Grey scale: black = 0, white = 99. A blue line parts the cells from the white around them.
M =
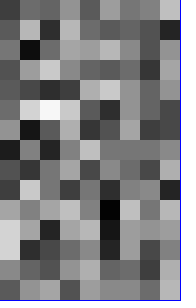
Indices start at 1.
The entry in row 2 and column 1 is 35
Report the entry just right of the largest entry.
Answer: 78
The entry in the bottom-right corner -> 71
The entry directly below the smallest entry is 8
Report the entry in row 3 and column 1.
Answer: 46
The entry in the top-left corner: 24
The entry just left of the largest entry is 82
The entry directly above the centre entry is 21
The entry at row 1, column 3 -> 39
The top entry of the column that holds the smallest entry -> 61
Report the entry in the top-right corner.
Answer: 74
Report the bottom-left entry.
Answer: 35
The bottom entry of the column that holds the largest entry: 64
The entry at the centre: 74
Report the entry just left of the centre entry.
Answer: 50
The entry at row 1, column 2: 42
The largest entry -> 96
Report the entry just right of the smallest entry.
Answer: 74
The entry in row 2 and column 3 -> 18
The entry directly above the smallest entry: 18
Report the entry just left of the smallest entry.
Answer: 50
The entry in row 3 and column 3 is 42
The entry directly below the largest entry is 35

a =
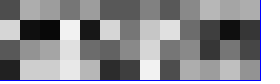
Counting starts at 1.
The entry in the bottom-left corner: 13
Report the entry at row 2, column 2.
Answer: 6
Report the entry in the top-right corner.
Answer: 67
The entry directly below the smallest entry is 64
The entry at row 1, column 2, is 67
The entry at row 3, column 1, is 34
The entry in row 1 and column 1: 30
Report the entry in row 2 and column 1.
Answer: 83
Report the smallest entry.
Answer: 3
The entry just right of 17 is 24
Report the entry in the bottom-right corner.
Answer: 57

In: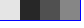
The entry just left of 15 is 89
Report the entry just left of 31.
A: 15

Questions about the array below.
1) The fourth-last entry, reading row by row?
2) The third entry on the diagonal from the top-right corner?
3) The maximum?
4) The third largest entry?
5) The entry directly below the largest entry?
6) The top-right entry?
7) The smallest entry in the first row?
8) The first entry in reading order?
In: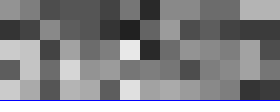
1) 53
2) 49
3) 90
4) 83
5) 46
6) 70
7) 16
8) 57

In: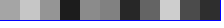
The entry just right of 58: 11
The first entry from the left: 64
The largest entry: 80

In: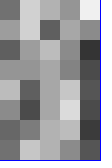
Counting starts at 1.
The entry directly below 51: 77
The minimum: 20
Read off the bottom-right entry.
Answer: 33
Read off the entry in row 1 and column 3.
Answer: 69
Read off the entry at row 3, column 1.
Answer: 37
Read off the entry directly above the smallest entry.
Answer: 54
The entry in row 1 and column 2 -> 81
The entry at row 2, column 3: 37
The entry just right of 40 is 48
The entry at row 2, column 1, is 61
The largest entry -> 93
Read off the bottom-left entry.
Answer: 44

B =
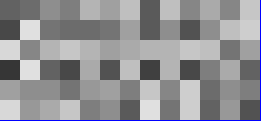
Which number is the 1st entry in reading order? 38
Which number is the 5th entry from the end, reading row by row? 45
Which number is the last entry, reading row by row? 32
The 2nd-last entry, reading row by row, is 59
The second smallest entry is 25
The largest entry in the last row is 87
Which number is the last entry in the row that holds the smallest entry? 38
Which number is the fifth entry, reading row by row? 70
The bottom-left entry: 84
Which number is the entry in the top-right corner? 77
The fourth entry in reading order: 49
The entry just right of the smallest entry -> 87
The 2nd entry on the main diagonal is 87
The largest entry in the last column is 80
